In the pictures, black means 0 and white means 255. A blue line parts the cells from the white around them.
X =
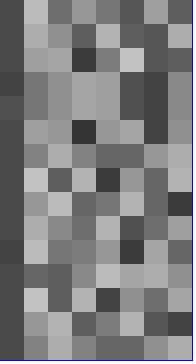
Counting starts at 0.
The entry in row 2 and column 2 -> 165
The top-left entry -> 74
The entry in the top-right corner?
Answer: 94
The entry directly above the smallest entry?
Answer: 165
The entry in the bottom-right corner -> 173
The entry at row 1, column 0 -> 74
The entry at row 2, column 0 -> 74
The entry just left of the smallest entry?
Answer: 151
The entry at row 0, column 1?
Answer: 187
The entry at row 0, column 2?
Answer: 110
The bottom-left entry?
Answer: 74
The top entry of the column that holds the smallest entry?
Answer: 151
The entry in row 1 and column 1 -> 173
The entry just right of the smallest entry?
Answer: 151
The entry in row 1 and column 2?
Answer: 144

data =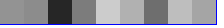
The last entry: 165
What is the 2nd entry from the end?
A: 190
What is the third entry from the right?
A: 110

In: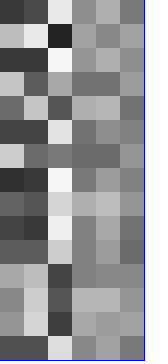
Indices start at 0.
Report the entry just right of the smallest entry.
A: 162
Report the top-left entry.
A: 56
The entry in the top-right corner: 121
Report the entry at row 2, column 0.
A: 56
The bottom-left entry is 80
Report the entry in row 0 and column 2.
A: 233
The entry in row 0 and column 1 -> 74
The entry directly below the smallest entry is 246
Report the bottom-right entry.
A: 121
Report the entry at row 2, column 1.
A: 56
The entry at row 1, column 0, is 189
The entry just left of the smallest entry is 233

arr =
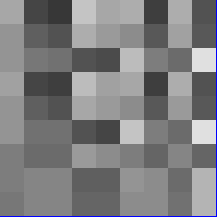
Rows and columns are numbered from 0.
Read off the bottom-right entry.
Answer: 180
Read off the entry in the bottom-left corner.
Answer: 119
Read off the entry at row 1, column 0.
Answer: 148
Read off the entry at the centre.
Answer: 154
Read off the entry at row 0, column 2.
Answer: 55
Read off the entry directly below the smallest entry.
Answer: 82
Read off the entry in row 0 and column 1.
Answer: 69
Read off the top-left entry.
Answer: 167
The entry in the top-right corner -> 82
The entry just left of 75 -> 82
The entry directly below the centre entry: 69
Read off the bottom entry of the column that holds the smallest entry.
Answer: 133
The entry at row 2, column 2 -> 113
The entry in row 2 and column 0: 148

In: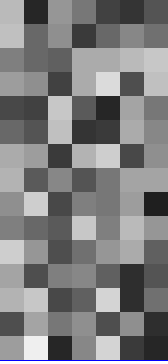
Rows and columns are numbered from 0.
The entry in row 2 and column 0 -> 127
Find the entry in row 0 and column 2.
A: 150
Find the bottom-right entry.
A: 38
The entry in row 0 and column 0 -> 186
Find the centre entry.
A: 84
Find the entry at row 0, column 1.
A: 38
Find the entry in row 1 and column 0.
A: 192
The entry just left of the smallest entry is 157
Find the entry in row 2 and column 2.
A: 96
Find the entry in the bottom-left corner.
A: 157
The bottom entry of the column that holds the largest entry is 239
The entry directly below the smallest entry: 150
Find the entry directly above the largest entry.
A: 164
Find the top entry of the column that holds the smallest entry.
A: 84
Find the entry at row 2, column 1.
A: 104
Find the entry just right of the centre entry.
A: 119
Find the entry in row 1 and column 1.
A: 104
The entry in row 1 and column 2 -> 143
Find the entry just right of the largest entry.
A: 38

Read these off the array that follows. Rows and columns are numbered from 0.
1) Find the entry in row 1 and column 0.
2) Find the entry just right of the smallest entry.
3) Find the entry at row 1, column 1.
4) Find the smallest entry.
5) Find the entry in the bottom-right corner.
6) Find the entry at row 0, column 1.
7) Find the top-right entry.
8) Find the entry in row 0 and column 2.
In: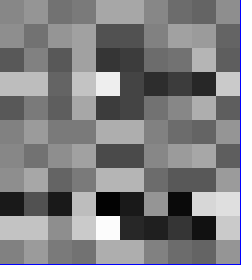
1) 142
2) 25
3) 114
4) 2
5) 149
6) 149
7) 142
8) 114
